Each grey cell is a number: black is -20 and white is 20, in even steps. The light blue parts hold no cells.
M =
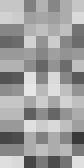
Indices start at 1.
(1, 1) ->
11
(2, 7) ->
14
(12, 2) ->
-8
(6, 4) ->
-4
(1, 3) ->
0
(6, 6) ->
-3
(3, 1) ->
1
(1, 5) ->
1
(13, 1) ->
1
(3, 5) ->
7
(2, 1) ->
13
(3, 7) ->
-2
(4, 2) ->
-3
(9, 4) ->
12
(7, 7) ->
-6
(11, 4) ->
12
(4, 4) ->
3
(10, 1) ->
9
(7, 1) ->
-7
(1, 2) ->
11
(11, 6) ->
10
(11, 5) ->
14
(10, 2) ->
9
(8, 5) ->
15
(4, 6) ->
1
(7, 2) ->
-6
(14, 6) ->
-2

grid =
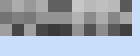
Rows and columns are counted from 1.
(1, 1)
3
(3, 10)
-6
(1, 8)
9
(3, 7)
3
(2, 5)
3
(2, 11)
6
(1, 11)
-6
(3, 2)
-9
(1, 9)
10
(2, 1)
-2

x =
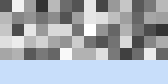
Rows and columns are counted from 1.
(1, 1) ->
-7
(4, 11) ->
14
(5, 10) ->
-1
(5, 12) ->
-3
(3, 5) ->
14
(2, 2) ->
1
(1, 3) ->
5
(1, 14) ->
9
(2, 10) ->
10
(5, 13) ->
17
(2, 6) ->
-7
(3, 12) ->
-2
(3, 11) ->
8
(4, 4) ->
13
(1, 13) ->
-1
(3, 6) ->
14
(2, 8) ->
16
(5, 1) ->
6
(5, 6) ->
19
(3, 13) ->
-8
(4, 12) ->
-9

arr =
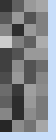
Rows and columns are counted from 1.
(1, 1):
-12
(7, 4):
1
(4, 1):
12
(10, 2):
-13
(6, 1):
-10
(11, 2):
2
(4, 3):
-5
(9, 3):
4
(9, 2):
-13
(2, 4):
0
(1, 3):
4
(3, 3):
4

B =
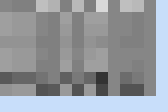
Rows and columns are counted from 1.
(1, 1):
1
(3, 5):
0
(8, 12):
-7
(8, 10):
1
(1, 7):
9
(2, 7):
0
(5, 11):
1
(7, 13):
1
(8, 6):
4
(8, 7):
-7
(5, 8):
4
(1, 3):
0
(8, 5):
-6
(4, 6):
3
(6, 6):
5
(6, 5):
0
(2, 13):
1
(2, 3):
4
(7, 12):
-1
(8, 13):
1
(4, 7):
0
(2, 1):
5
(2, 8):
5
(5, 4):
1
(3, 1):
5
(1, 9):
14
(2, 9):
5
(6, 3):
4
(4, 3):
3

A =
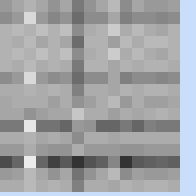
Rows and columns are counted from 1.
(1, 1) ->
4
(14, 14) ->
-4
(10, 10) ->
5
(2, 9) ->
2
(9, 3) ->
7
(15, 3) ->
9
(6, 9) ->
8
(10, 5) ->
6
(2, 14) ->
1
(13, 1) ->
4
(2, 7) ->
-3
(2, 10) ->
6
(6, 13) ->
8
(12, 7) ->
2
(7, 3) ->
14
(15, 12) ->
5
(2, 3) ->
14
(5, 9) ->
8
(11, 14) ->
-1
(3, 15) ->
8
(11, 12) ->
-4
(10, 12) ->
6
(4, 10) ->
5
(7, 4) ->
4
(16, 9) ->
7
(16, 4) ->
7
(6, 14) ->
8
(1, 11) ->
2
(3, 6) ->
10
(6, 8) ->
8
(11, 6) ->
-4
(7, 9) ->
2
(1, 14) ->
4
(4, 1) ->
8
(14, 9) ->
-5
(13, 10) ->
4

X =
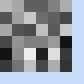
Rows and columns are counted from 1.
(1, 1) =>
9
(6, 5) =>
7
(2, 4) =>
-3
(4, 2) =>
3
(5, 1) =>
-17
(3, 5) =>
-6
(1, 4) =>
-5
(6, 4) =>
-9
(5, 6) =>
-11
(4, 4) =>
0

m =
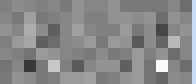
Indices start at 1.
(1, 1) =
0
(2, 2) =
-1
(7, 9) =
-1
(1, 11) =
-1
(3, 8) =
1
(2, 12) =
2
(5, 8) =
-1
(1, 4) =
0
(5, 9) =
2
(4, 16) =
1
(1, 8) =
1
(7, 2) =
3
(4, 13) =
2
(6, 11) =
-5
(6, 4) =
-1
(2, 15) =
3
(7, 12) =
4
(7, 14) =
-4
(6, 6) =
0
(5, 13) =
0
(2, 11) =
3
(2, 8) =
0
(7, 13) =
-2
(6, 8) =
1
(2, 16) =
1
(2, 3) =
5
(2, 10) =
3
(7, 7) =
4
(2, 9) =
0
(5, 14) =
3

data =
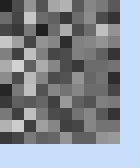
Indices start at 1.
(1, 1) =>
-15
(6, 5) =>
1
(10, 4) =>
-1
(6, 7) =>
-11
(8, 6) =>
-2
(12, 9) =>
3
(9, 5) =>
-10
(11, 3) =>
-10
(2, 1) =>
-3
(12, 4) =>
-5
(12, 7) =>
-5
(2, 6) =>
-11
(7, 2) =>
-8
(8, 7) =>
1
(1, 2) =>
-8
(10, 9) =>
-6
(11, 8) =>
1
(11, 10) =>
-2
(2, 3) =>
11
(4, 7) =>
0
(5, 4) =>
0
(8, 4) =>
-7
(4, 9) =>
3
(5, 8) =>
-1
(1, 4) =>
-7
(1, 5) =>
6
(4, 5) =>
1
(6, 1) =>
7
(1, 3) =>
3
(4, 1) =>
11
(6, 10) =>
-2
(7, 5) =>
-8
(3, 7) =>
-8
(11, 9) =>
-2
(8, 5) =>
1

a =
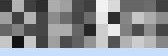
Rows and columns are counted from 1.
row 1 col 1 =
-12
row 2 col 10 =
-13
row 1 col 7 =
-8
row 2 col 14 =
2
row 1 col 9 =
18
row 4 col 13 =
9
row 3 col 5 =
7
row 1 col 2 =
8
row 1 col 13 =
-3
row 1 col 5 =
7
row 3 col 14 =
-9
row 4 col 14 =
1
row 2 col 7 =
-9
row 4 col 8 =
3
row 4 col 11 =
8
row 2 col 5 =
2
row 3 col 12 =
-8
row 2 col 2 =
-10
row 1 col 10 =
14

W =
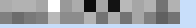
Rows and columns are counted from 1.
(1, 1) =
7
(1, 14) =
-2
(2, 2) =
-3
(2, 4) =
0
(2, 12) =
6
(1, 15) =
8
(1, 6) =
4
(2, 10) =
7
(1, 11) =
9
